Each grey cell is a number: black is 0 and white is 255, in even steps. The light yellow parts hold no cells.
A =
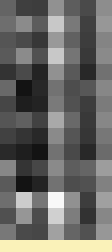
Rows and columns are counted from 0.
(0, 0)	100
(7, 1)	96
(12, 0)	110
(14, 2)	71
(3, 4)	117
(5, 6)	135
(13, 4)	125
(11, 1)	19
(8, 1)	52
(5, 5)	87
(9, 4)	73
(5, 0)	105
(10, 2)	71
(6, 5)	61
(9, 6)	107
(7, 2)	66
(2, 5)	61
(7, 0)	85
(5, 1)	19
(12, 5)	61
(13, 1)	150
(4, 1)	74
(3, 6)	138
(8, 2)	40
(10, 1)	52
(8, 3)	138
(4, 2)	35
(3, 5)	57
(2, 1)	74

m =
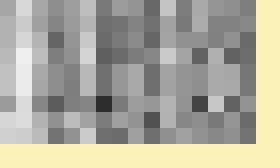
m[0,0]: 166
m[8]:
[208, 204, 187, 114, 146, 203, 111, 108, 160, 111, 144, 161, 146, 136, 144, 114]
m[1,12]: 172
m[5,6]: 112
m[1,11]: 121
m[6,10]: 179
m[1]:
[177, 203, 160, 132, 155, 180, 111, 115, 131, 113, 162, 121, 172, 130, 130, 136]
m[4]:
[193, 235, 168, 142, 129, 184, 112, 151, 168, 110, 163, 148, 144, 170, 167, 118]
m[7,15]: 107
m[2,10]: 164
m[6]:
[155, 219, 134, 92, 127, 133, 45, 122, 157, 151, 179, 147, 68, 199, 98, 147]
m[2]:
[177, 213, 180, 101, 149, 200, 107, 122, 139, 102, 164, 145, 145, 129, 145, 106]
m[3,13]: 176
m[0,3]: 141
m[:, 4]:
[158, 155, 149, 145, 129, 126, 127, 188, 146]
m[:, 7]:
[156, 115, 122, 107, 151, 150, 122, 160, 108]
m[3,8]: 124
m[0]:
[166, 216, 167, 141, 158, 190, 121, 156, 148, 104, 195, 125, 168, 149, 143, 126]
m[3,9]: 135
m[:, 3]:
[141, 132, 101, 126, 142, 141, 92, 145, 114]
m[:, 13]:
[149, 130, 129, 176, 170, 170, 199, 121, 136]
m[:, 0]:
[166, 177, 177, 185, 193, 193, 155, 214, 208]
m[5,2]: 166

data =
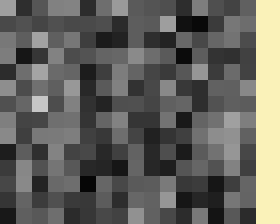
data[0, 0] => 159
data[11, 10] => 122
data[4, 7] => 125
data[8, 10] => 52
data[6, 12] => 46
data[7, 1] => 68
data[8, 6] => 56
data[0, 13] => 79
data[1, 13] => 59
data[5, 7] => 129
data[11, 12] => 60
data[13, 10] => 72
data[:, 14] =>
[67, 119, 115, 48, 107, 96, 95, 160, 145, 150, 130, 62, 119, 88]
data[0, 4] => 131
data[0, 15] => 96
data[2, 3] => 95
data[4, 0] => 44
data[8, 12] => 113
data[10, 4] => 88
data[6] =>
[80, 102, 198, 77, 129, 49, 35, 79, 80, 69, 96, 101, 46, 82, 95, 92]
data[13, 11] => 44
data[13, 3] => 110
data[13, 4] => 43
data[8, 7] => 110
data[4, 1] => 110
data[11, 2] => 35
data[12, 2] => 60
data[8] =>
[137, 63, 121, 122, 126, 64, 56, 110, 68, 33, 52, 64, 113, 141, 145, 97]
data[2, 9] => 46
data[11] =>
[71, 137, 35, 105, 110, 6, 102, 72, 90, 92, 122, 56, 60, 22, 62, 101]
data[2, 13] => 102
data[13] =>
[24, 95, 88, 110, 43, 55, 72, 66, 145, 97, 72, 44, 121, 20, 88, 43]
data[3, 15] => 65

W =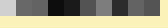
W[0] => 208
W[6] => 125
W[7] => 44

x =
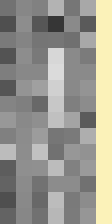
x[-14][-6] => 114
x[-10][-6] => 126
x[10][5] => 154
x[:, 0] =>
[114, 79, 122, 83, 126, 85, 132, 152, 128, 188, 93, 99, 79, 99]
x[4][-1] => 138
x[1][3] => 54
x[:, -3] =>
[179, 54, 118, 215, 219, 208, 199, 192, 118, 113, 188, 140, 188, 183]
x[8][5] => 174
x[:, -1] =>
[168, 90, 168, 123, 138, 148, 140, 91, 174, 146, 154, 113, 140, 150]
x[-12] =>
[122, 132, 117, 118, 112, 168]
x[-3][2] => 114
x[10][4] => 129
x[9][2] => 193
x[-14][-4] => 129
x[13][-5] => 135
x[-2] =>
[79, 137, 104, 188, 122, 140]

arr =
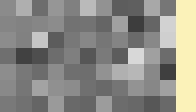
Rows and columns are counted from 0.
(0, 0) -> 139
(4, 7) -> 176
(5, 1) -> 118
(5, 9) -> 135
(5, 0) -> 137
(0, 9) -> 168
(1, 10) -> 210
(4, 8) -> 183
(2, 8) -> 106
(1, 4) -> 114
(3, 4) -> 127
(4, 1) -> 120
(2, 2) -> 198
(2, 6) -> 118
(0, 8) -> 95
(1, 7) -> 161
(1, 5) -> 115
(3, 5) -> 86
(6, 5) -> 101
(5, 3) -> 144
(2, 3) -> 92
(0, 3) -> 150
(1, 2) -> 134
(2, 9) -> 136

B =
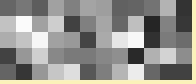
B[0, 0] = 102
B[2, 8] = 248
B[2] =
[173, 195, 246, 161, 153, 68, 170, 230, 248, 49, 123, 108]
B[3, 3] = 136
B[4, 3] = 198
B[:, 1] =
[119, 251, 195, 151, 54]
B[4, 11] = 65
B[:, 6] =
[158, 166, 170, 135, 126]
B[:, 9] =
[115, 37, 49, 177, 103]
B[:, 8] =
[100, 191, 248, 41, 236]
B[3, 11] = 141
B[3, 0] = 66
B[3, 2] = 207
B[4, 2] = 151
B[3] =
[66, 151, 207, 136, 122, 122, 135, 143, 41, 177, 211, 141]

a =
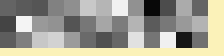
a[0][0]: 100
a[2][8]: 225
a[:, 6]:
[181, 166, 80]
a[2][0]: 93
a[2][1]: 127
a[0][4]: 143
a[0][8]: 145
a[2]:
[93, 127, 199, 210, 155, 106, 80, 103, 225, 117, 240, 22, 112]
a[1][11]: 153
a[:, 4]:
[143, 84, 155]

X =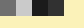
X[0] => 111
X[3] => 49
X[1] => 202

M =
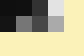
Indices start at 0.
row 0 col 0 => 15
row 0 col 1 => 16
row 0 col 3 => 227
